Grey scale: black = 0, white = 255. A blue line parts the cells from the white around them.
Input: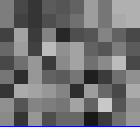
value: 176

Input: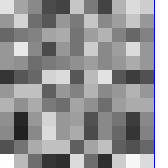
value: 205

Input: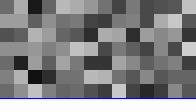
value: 193

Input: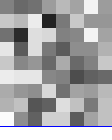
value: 156

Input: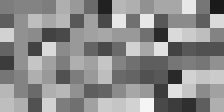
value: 26

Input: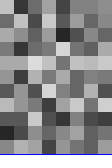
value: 142
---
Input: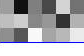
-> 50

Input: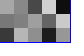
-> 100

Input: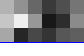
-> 45

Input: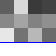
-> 130

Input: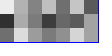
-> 90

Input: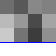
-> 74

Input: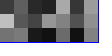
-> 81
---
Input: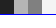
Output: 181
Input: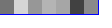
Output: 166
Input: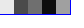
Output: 111
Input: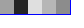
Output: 223
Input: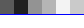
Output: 181
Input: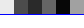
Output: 101
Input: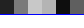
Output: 180
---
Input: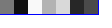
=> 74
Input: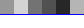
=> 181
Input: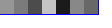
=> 104
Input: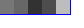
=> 189
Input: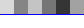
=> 162
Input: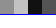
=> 84
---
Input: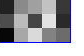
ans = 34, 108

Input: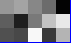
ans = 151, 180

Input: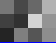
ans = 119, 141

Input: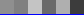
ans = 143, 60

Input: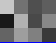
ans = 199, 57

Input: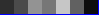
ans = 46, 13

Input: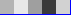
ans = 180, 210
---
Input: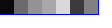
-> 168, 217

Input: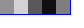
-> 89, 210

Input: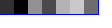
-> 74, 201

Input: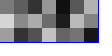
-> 108, 213

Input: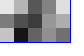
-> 60, 230

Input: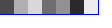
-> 110, 236

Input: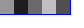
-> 105, 192

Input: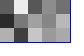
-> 161, 237
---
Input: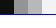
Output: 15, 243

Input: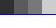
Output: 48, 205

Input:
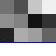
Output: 114, 100

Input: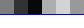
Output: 125, 153

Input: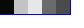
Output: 8, 75

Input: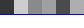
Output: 54, 174

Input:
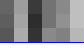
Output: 101, 183

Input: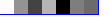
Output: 252, 107
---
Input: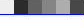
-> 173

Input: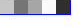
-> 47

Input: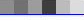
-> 187

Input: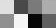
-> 144

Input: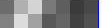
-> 94

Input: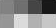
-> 150

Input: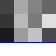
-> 53

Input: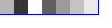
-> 155

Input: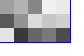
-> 234

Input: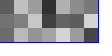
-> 177
